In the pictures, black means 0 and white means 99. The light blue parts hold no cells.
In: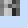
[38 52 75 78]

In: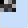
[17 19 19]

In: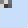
[44 23]

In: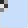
[64 90]

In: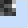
[67 39 14 43]

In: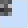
[32 35 17]

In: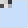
[22 88]
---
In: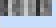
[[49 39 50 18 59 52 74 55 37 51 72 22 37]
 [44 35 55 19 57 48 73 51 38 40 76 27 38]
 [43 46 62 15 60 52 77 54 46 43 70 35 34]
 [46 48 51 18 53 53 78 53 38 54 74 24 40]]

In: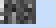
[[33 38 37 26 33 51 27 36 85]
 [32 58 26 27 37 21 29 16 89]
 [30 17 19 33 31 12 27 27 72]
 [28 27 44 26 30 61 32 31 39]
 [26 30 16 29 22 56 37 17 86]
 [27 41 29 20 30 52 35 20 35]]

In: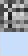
[[67 32 60 34 26 44 67]
 [53 80 67 82 21 85 27]
 [17 38 19 37 65 25 27]
 [59 83 72 83 15 89 30]
 [67 71 75 72 11 81 41]
 [35 57 42 57 43 52 27]
 [68 63 72 64 15 74 48]
 [54 30 48 30 38 36 60]]

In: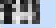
[[47 12 58 19  9 87  9 36 22 14]
 [23 18 74 21 27 79 72  7  9 62]
 [29 20 76 20 28 82 25 10 11 31]
 [17 54 81 80 84 84 83 15 16 86]
 [19 35 88 68 76 93 84 11  9 85]
 [28 25 78 22 30 90 70  9  8 52]]

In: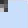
[[30 19]
 [39 49]
 [27 77]]

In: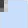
[[75 26]
 [82 24]
 [77 43]]

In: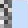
[[44 33 82]
 [40 76 21]
 [83 28 66]
 [49 27 85]
 [37 55 59]
 [57 26 94]
 [47 47 70]]

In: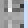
[[53 49 50 82 49 62]
 [19 60 59 83 52 61]
 [45 38 40 96 39 63]
 [66 63 64 66 61 63]
 [66 66 66 61 65 63]
 [61 58 58 71 57 63]
 [31 62 61 77 56 62]]
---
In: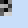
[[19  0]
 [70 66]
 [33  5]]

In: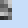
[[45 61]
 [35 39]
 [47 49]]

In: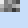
[[91 49]
 [71 51]
 [58 39]]

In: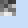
[[35 43]
 [43 29]
 [47 66]]

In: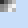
[[18 38]
 [52 59]
 [55 64]]

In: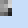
[[57 50]
 [61 68]
 [58 60]]
